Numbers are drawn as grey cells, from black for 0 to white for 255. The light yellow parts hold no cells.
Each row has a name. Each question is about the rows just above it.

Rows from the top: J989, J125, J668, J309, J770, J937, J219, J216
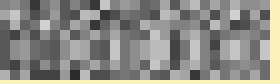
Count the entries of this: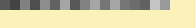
17
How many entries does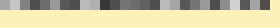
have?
27
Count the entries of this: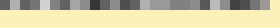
27
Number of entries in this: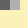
2
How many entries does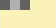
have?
3
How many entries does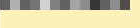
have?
13

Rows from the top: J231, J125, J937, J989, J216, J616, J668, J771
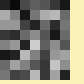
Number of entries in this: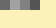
4
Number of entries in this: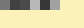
6
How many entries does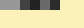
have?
6
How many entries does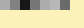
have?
7
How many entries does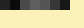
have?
7
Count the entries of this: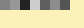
7

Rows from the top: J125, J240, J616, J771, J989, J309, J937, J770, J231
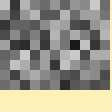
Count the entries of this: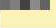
5
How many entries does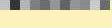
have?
11
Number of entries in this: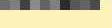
10
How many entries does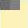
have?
2
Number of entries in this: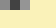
3
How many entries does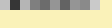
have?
10

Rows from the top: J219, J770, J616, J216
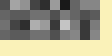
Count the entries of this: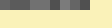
9
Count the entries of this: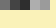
5

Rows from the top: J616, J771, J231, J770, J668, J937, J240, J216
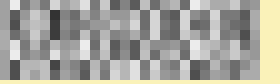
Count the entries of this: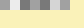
7
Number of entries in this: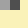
2

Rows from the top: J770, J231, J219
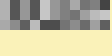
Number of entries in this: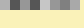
8
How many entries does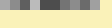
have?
10
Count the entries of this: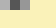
3
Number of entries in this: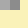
2
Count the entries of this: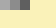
3
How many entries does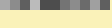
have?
11
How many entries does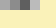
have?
4

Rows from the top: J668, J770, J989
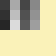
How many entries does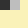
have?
2
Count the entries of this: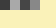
4
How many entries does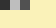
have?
3
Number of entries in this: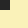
1
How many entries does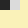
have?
2
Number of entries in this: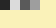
4

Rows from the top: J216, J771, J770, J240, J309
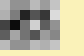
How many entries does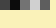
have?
5
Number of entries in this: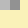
2
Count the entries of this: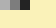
3
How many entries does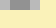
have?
4
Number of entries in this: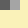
2
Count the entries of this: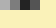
4
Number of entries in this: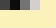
4

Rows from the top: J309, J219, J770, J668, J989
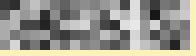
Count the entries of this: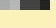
5
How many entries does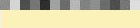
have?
14
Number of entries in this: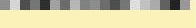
19
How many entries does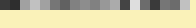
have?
19

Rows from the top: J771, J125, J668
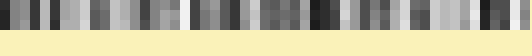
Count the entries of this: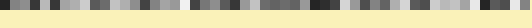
53
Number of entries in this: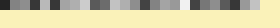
26
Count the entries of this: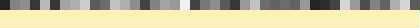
42
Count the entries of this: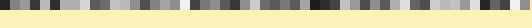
53
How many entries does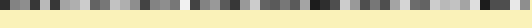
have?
53

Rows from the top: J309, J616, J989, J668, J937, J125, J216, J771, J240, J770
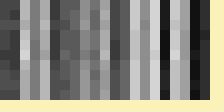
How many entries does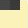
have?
2
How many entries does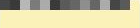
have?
13

